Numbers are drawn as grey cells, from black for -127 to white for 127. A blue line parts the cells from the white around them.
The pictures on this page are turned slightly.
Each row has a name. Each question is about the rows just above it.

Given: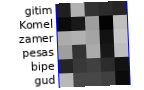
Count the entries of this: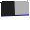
2
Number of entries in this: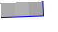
3
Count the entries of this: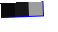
3
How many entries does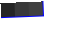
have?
3
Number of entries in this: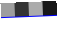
4

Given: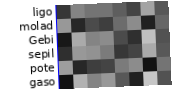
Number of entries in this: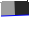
2
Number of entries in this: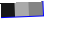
3
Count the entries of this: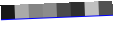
8

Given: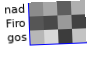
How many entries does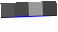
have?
4
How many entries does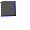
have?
1
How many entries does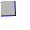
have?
1

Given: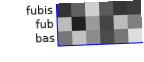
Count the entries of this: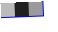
3
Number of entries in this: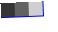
3
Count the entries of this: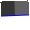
2

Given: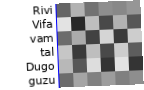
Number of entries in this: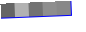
5
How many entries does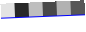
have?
6

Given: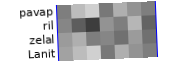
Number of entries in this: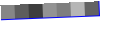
7
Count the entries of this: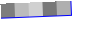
5
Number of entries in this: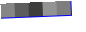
5
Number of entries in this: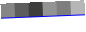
6
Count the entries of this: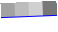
4
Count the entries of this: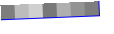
7
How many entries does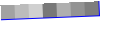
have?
7

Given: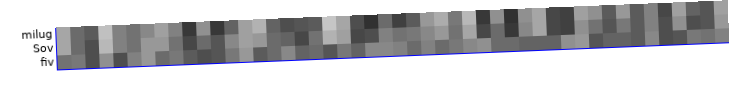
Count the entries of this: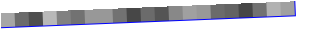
21
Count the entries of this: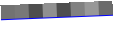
8

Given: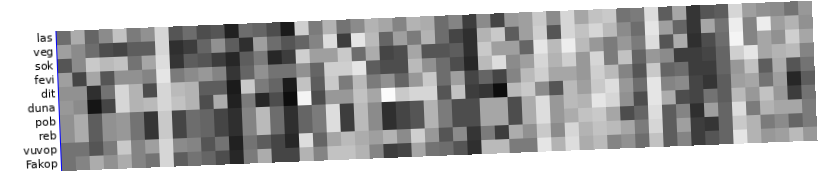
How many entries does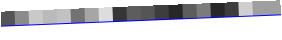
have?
20
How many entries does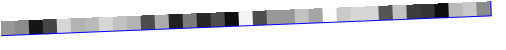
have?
35
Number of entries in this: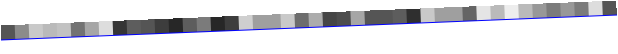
44
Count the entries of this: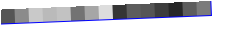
15
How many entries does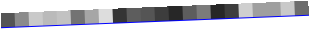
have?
22

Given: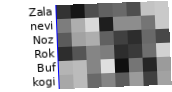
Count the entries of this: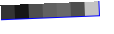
7
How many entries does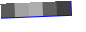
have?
5
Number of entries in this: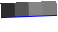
4
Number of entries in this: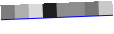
8
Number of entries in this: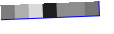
7
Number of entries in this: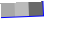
3

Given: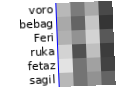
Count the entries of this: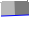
2
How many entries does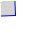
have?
1
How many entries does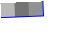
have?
3
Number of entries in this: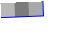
3
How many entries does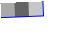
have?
3
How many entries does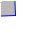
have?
1

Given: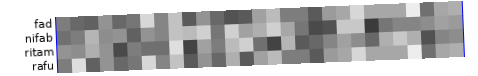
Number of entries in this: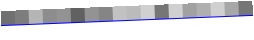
18
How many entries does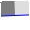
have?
2
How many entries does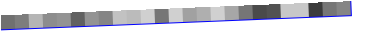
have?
25
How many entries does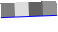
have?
4
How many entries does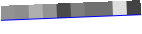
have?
10
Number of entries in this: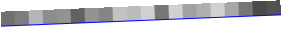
20
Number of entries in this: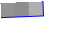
3

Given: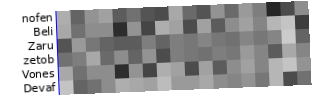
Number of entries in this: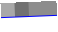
4
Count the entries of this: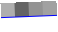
4
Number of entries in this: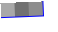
3
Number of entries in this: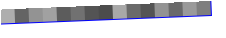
15

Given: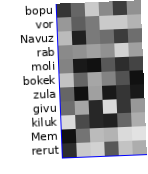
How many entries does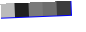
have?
5
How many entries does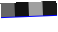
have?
4
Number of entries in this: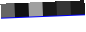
6
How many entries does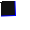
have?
1
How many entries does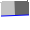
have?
2
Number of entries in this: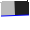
2
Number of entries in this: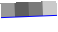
4

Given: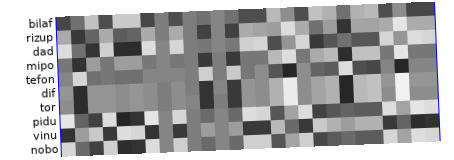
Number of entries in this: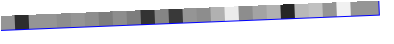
27
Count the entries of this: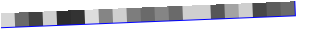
21
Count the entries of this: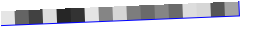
17
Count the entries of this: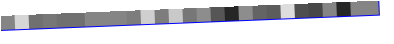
27

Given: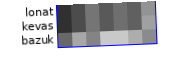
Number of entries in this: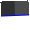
2
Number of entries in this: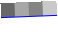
4
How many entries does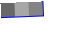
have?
3
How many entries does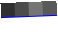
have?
4
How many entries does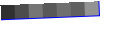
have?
7
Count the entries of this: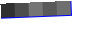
5

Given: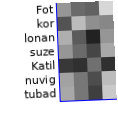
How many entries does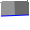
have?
2
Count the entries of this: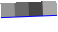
4
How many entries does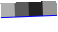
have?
4

